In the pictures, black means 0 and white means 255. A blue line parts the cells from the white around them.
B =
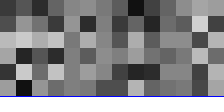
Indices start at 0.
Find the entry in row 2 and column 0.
186
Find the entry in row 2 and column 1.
202
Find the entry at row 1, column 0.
78
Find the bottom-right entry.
165
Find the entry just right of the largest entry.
65
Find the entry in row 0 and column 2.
44
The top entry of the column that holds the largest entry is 165
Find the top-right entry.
157
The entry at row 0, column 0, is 58
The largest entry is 208
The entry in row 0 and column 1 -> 85
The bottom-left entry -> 157
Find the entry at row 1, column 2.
114

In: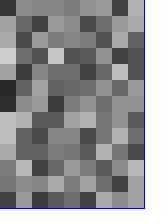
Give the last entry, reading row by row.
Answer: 161
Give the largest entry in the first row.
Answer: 177
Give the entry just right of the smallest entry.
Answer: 98
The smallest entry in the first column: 41
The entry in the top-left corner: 54
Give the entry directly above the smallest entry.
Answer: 161
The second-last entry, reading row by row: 139
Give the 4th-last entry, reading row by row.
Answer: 67
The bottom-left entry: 67
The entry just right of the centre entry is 146
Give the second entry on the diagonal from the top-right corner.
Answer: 154
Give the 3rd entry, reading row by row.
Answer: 133
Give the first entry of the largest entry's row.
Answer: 205
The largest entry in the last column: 184
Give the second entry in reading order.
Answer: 139
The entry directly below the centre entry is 161
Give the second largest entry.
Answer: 197
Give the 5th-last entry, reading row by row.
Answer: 111
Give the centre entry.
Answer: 125
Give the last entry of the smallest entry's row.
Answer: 154
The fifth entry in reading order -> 125
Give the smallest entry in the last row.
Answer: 60
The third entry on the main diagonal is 154
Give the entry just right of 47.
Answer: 139
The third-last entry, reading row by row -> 169

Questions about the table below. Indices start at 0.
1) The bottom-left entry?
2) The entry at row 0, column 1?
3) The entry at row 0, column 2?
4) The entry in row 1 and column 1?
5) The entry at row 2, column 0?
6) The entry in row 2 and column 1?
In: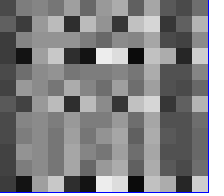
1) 60
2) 125
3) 133
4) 60
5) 60
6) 133

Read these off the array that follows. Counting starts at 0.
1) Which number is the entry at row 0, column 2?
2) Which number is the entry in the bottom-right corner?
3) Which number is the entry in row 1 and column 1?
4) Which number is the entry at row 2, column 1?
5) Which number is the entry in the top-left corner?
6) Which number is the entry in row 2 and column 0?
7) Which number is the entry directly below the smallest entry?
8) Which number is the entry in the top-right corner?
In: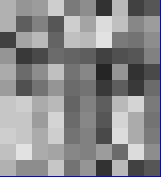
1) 156
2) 86
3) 94
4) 164
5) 177
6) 65
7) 57
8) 86

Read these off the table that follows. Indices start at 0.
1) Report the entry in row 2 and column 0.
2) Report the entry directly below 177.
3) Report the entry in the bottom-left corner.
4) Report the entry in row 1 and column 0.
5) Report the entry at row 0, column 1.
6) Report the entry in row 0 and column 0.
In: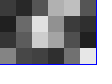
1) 53
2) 145
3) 132
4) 32
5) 40
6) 59

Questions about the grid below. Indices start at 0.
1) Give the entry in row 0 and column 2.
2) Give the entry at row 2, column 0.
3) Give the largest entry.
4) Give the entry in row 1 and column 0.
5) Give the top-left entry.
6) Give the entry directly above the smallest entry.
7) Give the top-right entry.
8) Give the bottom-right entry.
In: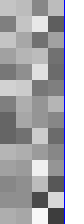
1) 135
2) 196
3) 247
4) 127
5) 196
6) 216
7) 188
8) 61

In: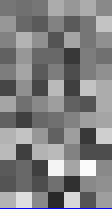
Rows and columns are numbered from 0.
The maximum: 251
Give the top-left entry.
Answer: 118
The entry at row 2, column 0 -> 130
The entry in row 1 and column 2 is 90
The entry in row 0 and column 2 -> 118
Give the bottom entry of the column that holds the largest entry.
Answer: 84
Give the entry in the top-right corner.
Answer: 137
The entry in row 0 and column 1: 112
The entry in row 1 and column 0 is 150
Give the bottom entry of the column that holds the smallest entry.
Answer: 40
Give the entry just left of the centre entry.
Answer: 137
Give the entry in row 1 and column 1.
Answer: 104
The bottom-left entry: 179
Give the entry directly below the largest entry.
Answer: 137
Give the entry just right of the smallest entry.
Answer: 215
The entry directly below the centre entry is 112
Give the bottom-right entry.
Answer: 157
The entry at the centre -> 157
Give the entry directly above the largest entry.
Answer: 77
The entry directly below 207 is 77
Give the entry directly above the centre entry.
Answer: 186
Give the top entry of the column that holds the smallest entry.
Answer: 172
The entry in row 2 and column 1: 179

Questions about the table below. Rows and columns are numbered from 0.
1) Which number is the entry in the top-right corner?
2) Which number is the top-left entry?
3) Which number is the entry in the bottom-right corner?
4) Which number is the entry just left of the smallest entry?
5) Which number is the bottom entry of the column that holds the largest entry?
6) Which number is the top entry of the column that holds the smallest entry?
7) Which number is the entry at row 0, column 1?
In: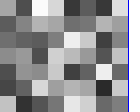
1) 223
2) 166
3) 126
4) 166
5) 84
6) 56
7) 78
